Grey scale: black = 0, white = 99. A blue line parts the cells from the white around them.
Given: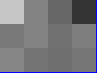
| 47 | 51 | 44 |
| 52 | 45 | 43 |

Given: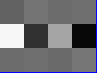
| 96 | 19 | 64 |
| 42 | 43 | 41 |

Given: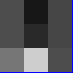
| 30 | 16 | 27 |
| 46 | 80 | 30 |

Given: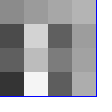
| 29 | 82 | 37 |
| 37 | 73 | 48 |

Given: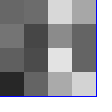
| 45 | 27 | 54 |
| 37 | 29 | 88 |

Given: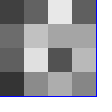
| 42 | 75 | 64 |
| 37 | 87 | 32 |

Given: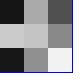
| 79 | 76 | 53 |
|  9 | 56 | 94 |

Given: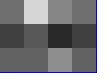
| 25 | 34 | 16 |
| 38 | 38 | 55 |
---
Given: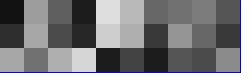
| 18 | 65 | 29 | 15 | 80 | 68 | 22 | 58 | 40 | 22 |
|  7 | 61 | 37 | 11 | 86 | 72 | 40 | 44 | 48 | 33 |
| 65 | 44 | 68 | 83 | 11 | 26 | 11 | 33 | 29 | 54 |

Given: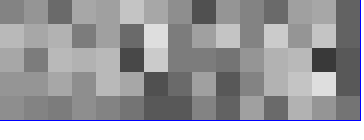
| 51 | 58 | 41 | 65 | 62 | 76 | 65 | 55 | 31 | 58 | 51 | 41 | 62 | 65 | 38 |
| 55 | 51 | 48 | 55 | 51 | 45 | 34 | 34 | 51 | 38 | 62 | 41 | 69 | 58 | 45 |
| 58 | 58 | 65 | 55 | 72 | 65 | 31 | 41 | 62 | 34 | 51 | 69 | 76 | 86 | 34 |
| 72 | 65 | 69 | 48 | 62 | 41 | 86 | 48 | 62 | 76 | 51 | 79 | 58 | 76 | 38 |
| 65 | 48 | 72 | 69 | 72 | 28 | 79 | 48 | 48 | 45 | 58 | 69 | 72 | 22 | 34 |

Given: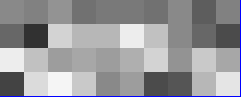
| 53 | 50 | 57 | 44 | 47 | 47 | 44 | 53 | 36 | 50 |
| 92 | 75 | 61 | 65 | 61 | 68 | 82 | 57 | 78 | 65 |
| 40 | 19 | 82 | 71 | 71 | 92 | 75 | 53 | 40 | 29 |
| 26 | 85 | 95 | 78 | 53 | 61 | 29 | 33 | 71 | 89 |

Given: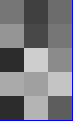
| 17 | 70 | 36 |
| 46 | 25 | 42 |
| 58 | 28 | 46 |
| 17 | 80 | 54 |
| 66 | 62 | 76 |

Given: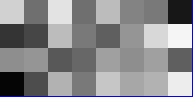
| 55 | 58 | 34 | 40 | 62 | 55 | 62 | 37 |
|  2 | 30 | 69 | 47 | 77 | 65 | 69 | 92 |
| 20 | 27 | 73 | 47 | 37 | 58 | 84 | 95 |
| 81 | 43 | 88 | 43 | 73 | 51 | 47 |  9 |

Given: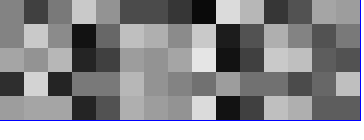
| 18 | 82 | 14 | 47 | 47 | 71 | 57 | 51 | 44 | 61 | 44 | 44 | 29 | 40 | 74 |
| 51 | 25 | 47 | 78 | 57 | 29 | 29 | 21 |  4 | 85 | 71 | 21 | 32 | 64 | 61 |
| 51 | 78 | 54 |  7 | 40 | 74 | 68 | 54 | 78 | 11 | 32 | 68 | 51 | 32 | 47 |
| 61 | 64 | 64 | 14 | 32 | 68 | 61 | 57 | 85 |  7 | 25 | 74 | 68 | 36 | 36 |
| 64 | 57 | 71 | 14 | 25 | 61 | 57 | 64 | 89 |  7 | 25 | 78 | 74 | 36 | 32 |

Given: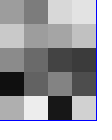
| 68 | 92 |  9 | 81 |
| 54 | 41 | 26 | 23 |
|  6 | 38 | 51 | 30 |
| 78 | 61 | 64 | 75 |
| 61 | 48 | 84 | 88 |

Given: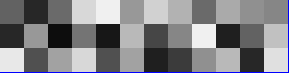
| 15 | 59 |  5 | 45 |  9 | 72 | 27 | 52 | 93 | 12 | 38 | 75 |
| 38 | 15 | 41 | 84 | 93 | 59 | 81 | 69 | 41 | 66 | 56 | 52 |
| 90 | 31 | 63 | 84 | 31 | 63 | 12 | 23 | 56 | 72 | 15 | 87 |
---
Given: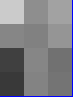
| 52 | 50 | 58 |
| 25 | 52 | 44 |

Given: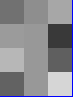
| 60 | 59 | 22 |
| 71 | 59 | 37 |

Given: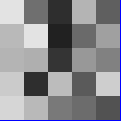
| 72 | 88 | 13 |
| 70 | 68 | 20 |

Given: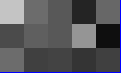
| 29 | 37 | 34 |
| 42 | 25 | 26 |

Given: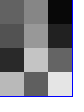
| 32 | 59 | 13 |
| 16 | 76 | 39 |

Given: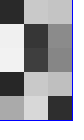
| 93 | 21 | 54 |
| 94 | 24 | 52 |

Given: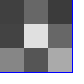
| 26 | 87 | 40 |
| 52 | 33 | 66 |
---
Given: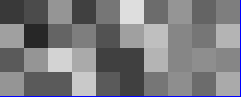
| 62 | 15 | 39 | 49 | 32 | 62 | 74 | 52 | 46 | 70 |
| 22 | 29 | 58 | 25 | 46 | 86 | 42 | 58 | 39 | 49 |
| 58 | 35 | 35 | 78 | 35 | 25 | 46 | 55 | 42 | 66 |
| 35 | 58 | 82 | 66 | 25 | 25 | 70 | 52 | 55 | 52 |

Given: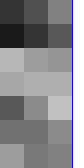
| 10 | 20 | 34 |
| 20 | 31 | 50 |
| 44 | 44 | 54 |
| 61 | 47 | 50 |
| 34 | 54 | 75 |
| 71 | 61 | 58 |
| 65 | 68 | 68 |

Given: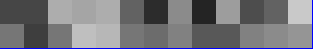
| 46 | 24 | 46 | 74 | 71 | 46 | 42 | 50 | 34 | 34 | 50 | 54 | 58 |
| 27 | 27 | 67 | 64 | 67 | 38 | 17 | 54 | 14 | 61 | 30 | 38 | 78 |

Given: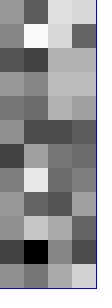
| 26 |  0 | 52 | 30 |
| 33 | 26 | 69 | 69 |
| 56 | 30 | 30 | 36 |
| 59 | 36 | 87 | 84 |
| 59 | 39 | 33 | 62 |
| 46 | 42 | 69 | 62 |
| 56 | 46 | 66 | 81 |
| 59 | 52 | 73 | 73 |
| 26 | 62 | 46 | 42 |
| 56 | 77 | 66 | 39 |
| 49 | 90 | 42 | 49 |
| 52 | 97 | 84 | 39 |

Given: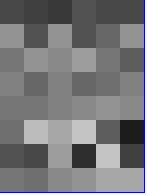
| 28 | 25 | 22 | 32 | 28 | 28 |
| 32 | 28 | 61 | 18 | 76 | 25 |
| 57 | 32 | 57 | 32 | 40 | 57 |
| 50 | 40 | 50 | 40 | 43 | 50 |
| 46 | 43 | 53 | 57 | 65 | 65 |
| 46 | 46 | 50 | 53 | 57 | 53 |
| 46 | 57 | 53 | 61 | 46 | 36 |
| 43 | 73 | 65 | 76 | 36 | 11 |

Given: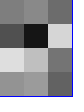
| 31 |  8 | 83 |
| 49 | 53 | 42 |
| 57 | 60 | 38 |
| 86 | 74 | 45 |

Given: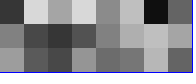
| 50 | 28 | 21 | 32 | 50 | 68 | 74 | 64 |
| 61 | 35 | 28 | 58 | 42 | 46 | 71 | 39 |
| 21 | 84 | 64 | 84 | 54 | 74 |  6 | 39 |

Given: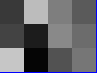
| 77 |  2 | 32 | 46 |
| 26 | 11 | 53 | 42 |
| 22 | 73 | 49 | 35 |
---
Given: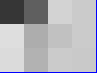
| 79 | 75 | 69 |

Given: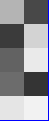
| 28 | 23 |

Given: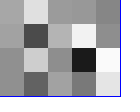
| 52 | 94 | 55 | 38 |

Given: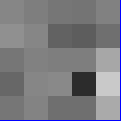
| 50 | 36 | 49 | 52 | 46 |

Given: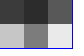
| 34 | 48 |

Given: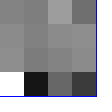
| 43 | 54 | 48 | 99 |

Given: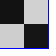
| 81 | 80 |
